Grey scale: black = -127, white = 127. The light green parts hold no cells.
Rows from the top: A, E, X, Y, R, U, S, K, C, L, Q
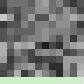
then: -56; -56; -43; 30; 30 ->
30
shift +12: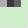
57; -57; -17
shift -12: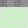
-10; 4; -10; 4
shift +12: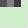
-31; 14; -57
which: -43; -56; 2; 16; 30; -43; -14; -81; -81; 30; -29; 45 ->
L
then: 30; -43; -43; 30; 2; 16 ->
45

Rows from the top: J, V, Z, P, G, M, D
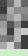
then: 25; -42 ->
11
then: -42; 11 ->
-66
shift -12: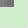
-13; -25
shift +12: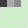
-54; 53; 23
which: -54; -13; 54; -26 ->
J
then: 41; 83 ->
-1

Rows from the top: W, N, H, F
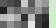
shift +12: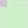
84
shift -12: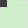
-77
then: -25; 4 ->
-11
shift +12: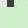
114; -53
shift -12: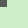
-50
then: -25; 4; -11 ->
20

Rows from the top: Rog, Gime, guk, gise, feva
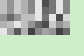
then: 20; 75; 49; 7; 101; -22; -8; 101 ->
7
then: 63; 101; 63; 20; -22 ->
-50
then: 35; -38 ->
49
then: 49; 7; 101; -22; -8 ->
101
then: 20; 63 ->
63
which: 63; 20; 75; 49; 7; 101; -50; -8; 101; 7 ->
Rog

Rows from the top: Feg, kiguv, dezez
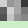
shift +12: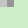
79; 34
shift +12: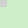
92
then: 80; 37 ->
-7
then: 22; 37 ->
-72
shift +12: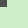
-35
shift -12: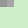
10; 25

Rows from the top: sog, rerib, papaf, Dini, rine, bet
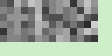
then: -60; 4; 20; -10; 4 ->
-60
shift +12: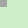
48
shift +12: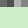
-10; -36; 62; 16
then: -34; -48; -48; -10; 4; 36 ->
-34
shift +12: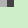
62; -48
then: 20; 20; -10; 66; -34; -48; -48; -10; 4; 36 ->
-34

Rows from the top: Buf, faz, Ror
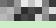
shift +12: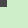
-43
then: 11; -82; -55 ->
-69
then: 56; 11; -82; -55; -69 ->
25
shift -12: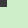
-81
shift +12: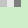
80; 116; 11
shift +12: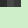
-70; -43; -57

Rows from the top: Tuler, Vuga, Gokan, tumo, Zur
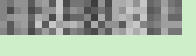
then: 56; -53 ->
-24
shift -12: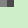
-8; -65
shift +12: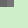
-12; 2
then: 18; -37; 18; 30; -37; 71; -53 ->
-10

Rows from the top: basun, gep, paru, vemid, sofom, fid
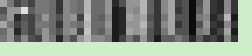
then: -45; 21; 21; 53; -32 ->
-73
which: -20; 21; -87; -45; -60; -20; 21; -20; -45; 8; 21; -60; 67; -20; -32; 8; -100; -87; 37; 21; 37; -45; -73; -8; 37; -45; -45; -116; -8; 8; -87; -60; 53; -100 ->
paru
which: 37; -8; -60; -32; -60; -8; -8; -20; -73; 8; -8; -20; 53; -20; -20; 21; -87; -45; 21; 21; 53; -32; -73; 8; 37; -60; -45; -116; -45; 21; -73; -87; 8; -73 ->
basun

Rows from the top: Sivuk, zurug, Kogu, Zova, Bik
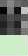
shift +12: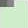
-9; 18
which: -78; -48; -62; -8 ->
Bik
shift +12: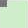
4
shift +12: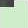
-36; -50
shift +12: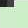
-80; -50
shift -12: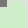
-20
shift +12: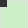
-66

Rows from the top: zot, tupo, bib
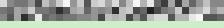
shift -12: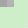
25; 39
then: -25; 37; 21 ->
75
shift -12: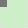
-21

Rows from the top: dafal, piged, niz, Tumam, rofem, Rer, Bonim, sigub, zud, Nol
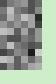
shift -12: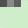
-58; -3; -45
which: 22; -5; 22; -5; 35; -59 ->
Tumam
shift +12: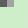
-21; 47
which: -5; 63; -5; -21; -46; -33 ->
Bonim
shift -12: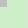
51
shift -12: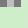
-17; 51; -17

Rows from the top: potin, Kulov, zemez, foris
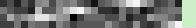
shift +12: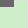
-11; -11
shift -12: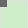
-35

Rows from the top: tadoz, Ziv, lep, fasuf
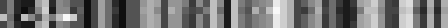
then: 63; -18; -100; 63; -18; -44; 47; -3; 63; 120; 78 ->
47
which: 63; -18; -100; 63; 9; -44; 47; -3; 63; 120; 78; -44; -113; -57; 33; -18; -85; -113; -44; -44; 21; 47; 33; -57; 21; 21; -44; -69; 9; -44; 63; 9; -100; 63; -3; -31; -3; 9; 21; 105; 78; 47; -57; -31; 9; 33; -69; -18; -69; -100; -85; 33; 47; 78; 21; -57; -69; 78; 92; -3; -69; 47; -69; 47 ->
lep
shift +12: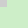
90

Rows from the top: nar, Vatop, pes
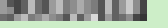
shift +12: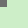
-5
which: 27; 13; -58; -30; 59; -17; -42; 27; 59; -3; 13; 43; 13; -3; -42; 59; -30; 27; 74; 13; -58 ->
Vatop
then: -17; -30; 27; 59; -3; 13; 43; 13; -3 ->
-42
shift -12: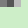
-15; -54; 47

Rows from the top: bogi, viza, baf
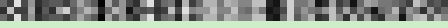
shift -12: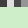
-77; 83; -65; 9
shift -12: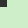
-91
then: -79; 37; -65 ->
-37
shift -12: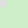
83

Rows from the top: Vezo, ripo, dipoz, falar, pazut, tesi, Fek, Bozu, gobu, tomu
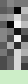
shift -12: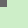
-36
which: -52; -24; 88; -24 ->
gobu
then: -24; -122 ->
61
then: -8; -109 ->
-36

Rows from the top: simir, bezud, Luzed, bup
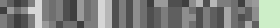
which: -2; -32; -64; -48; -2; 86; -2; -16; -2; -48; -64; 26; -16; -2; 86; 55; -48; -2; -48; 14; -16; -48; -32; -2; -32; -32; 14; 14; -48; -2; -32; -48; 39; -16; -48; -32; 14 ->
Luzed
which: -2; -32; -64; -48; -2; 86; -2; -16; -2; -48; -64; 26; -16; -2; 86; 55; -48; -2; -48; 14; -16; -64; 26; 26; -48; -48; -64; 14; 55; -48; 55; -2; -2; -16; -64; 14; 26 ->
simir
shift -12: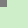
-14
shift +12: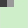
-52; 38
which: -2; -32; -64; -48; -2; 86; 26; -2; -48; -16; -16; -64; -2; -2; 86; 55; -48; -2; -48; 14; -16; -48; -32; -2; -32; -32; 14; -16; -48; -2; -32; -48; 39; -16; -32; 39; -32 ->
bup

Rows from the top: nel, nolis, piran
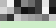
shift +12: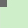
-9
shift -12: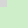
74

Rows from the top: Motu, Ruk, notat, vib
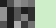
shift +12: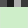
-32; -85; 57; -57
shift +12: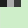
-85; 57; -57
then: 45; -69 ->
-14
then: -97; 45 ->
-69
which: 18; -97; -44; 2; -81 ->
notat
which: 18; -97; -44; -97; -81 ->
Ruk
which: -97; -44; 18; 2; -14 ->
Motu

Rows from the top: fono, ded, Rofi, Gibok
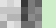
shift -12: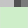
56; 56; -57; -16
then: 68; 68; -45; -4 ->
11
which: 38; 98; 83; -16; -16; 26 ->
Gibok

